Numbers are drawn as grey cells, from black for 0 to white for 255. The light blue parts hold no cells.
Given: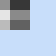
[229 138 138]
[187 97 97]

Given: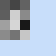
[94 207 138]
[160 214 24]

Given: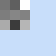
[125 134 130]
[171 59 182]

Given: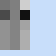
[74 128 17]
[146 131 163]

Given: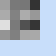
[171 130 172]
[223 122 81]

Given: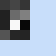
[33 107 128]
[34 248 8]

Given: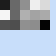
[245 103 176]
[81 78 144]

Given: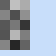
[133 79 144]
[87 120 53]

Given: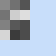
[116 206 222]
[129 88 76]
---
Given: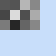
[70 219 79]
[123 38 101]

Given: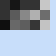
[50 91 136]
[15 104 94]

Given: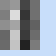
[126 220 53]
[143 164 65]

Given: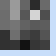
[109 156 87]
[110 117 98]

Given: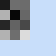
[178 7 103]
[38 99 72]

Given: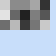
[227 103 33]
[110 185 57]

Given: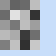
[107 225 186]
[154 120 190]

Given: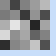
[122 140 57]
[174 228 173]
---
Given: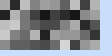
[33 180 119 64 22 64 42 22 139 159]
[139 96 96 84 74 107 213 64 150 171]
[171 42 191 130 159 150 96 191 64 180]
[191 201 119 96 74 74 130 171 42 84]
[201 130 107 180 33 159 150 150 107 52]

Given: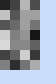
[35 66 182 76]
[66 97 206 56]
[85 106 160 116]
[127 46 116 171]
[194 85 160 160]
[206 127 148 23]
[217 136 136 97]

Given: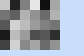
[25 188 155 78 87 46]
[66 210 137 166 107 146]
[87 210 188 155 128 116]
[116 96 178 146 107 178]
[199 34 128 231 16 166]

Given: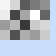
[155 184 57 203 215]
[193 81 174 155 203]
[236 69 165 255 100]
[245 215 91 122 144]

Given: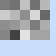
[124 114 193 114 184]
[133 66 227 163 163]
[142 151 173 124 173]
[204 184 142 215 104]

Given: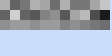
[99 207 99 88 131 143 88 165 186 76 27]
[143 155 155 143 155 155 131 143 131 119 110]
[176 99 119 176 165 110 176 119 119 165 197]

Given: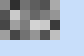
[70 159 125 211 202 58]
[82 202 137 103 125 149]
[137 47 114 94 82 170]
[159 70 114 149 82 191]
